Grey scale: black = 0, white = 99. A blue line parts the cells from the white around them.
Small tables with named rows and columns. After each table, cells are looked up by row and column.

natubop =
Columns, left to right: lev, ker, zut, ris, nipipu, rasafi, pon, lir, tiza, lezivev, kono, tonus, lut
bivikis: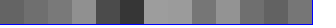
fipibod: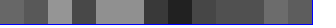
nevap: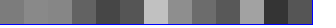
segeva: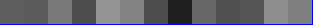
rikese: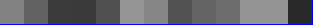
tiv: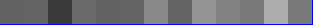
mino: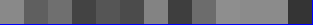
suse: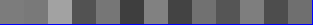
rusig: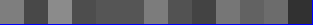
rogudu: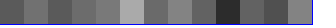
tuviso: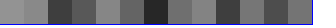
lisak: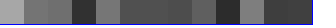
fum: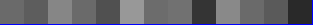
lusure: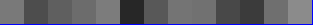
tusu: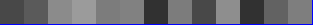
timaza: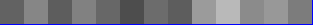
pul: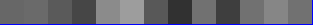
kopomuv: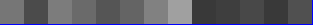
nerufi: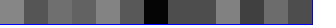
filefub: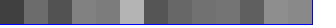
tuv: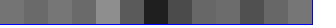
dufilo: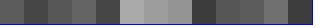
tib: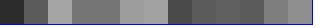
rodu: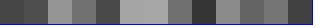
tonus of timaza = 59
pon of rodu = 65
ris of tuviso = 34
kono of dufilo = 36
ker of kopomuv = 29
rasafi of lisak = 31
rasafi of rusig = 33
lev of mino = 53
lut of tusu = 49
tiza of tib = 35

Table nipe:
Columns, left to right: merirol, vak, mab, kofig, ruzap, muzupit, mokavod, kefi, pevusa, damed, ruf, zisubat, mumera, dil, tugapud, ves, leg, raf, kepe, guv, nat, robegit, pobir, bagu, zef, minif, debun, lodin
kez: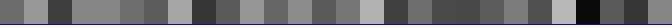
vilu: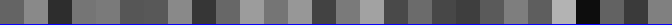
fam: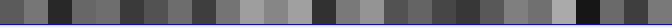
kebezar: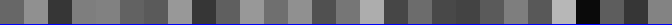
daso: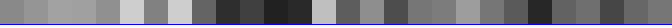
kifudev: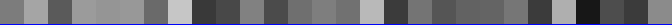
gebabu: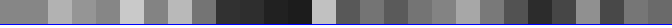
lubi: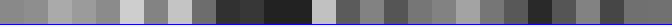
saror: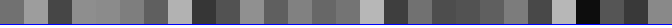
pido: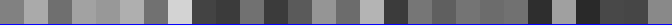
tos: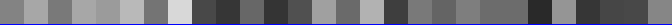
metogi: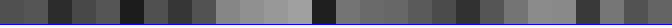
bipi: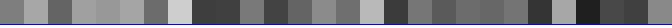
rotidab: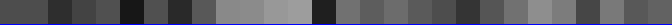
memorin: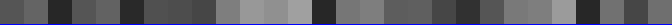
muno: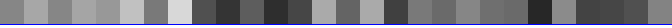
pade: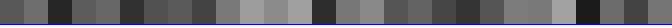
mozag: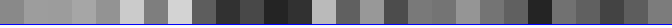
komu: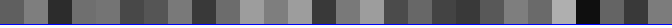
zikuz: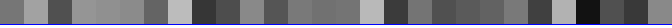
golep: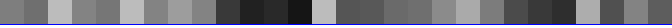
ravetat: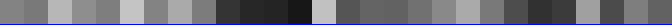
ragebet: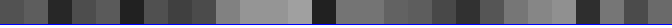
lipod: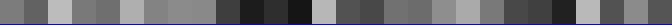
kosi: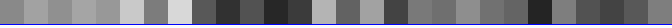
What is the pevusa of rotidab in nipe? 34
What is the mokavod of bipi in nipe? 42
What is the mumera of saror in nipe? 50
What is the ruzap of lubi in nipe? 54
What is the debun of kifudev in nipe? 23
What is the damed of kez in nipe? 35
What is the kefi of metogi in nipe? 21
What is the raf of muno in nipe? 47
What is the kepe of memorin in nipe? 27
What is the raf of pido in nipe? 46
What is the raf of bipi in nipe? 46

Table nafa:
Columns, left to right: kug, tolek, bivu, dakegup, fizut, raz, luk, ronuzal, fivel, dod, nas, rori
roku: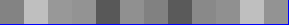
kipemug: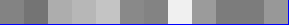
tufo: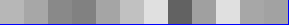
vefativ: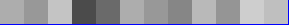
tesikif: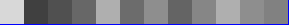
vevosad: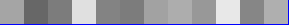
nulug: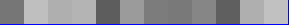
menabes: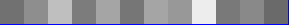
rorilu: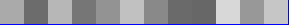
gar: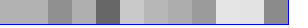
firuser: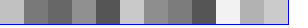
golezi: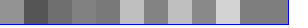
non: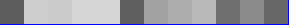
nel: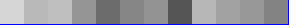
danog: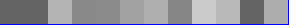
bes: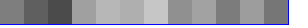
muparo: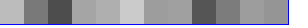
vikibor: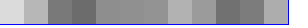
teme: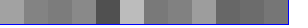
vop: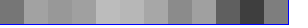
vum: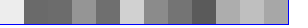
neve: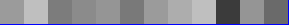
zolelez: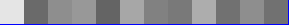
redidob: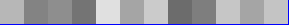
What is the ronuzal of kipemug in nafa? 93
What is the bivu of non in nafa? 79
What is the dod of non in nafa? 43
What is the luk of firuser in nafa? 55
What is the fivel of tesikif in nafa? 52
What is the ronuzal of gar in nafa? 67
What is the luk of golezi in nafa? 51
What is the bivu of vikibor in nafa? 47
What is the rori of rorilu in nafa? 77
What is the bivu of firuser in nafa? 40

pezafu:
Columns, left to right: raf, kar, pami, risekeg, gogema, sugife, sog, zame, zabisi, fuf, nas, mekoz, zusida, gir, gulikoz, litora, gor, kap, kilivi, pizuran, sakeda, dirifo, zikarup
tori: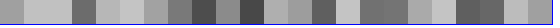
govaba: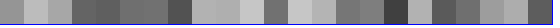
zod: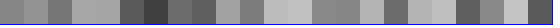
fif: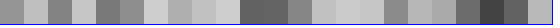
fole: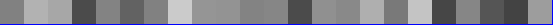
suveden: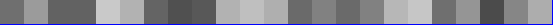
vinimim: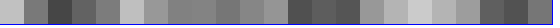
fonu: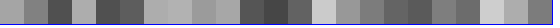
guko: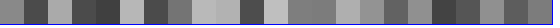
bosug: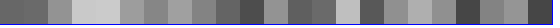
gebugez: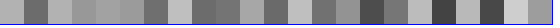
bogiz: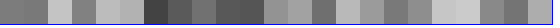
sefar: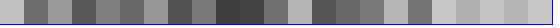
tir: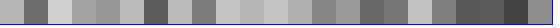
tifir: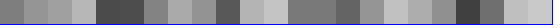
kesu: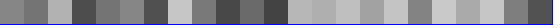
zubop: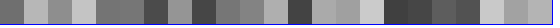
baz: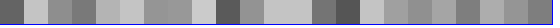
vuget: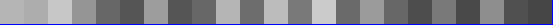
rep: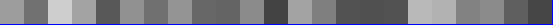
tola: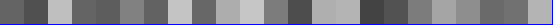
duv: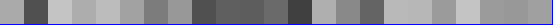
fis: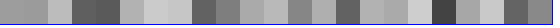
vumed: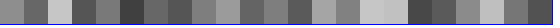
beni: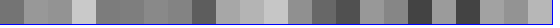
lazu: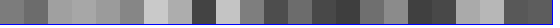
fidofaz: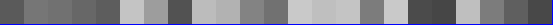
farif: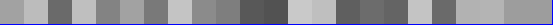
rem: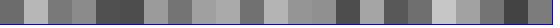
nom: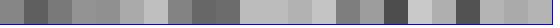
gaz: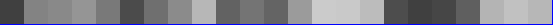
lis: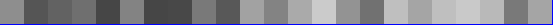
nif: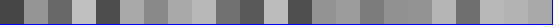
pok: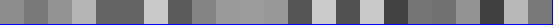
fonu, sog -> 67
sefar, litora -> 47
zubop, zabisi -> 27
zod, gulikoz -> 52
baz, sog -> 58
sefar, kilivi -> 77
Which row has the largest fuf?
fif

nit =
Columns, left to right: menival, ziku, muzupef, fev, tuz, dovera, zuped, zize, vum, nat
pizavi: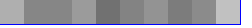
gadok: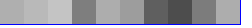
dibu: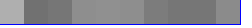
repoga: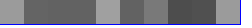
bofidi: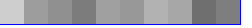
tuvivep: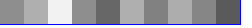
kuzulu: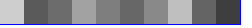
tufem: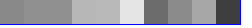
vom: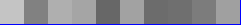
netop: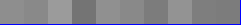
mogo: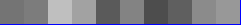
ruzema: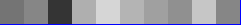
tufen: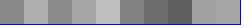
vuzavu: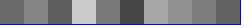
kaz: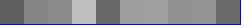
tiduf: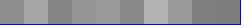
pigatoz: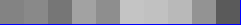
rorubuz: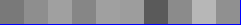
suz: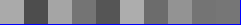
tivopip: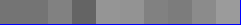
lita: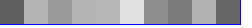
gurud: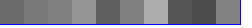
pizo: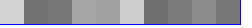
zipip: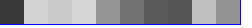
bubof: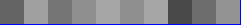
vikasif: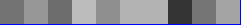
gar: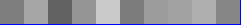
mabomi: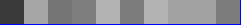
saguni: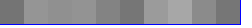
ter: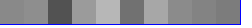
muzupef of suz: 64
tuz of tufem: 72
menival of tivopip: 45
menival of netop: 55
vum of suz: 45
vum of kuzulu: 39
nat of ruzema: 52
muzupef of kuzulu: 42

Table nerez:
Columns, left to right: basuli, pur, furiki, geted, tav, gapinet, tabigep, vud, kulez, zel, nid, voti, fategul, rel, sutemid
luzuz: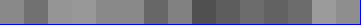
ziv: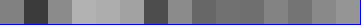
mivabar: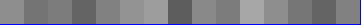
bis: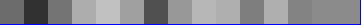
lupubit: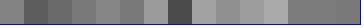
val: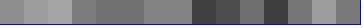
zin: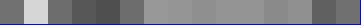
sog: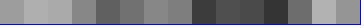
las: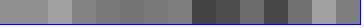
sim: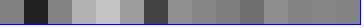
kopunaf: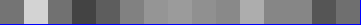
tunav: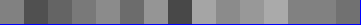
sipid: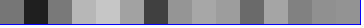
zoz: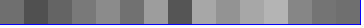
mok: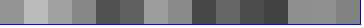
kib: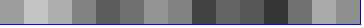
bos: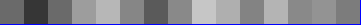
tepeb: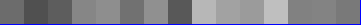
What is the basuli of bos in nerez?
41
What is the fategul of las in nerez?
44
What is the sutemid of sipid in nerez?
57
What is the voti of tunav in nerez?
66
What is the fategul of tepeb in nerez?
50
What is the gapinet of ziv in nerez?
63
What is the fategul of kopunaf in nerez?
52
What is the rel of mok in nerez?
56
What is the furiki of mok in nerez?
62
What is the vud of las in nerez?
49
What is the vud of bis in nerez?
59
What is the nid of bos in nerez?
51

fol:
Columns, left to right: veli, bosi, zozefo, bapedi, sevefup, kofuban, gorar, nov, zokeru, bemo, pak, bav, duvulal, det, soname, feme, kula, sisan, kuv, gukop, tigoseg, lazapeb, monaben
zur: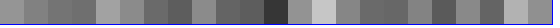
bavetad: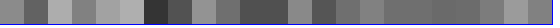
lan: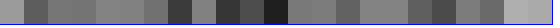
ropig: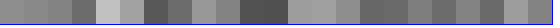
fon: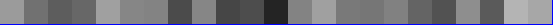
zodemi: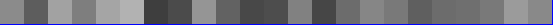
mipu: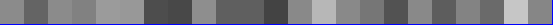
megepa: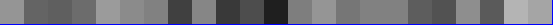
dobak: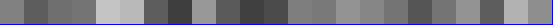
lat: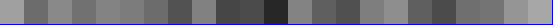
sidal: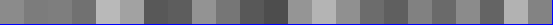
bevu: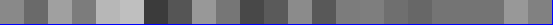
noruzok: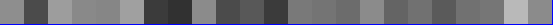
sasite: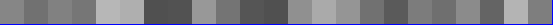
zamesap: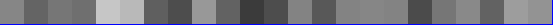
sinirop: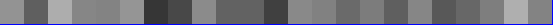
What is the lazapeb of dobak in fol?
69
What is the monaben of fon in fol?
65
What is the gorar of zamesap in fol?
37
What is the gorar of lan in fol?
44
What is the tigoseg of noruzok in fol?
46
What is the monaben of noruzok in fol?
54
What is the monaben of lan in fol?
66
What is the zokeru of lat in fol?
50
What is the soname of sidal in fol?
56
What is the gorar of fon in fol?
51
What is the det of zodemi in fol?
27
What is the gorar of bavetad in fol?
20
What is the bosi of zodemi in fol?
36
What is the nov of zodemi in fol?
29
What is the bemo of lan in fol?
21
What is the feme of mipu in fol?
46
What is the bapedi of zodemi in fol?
49
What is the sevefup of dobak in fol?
76
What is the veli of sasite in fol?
52

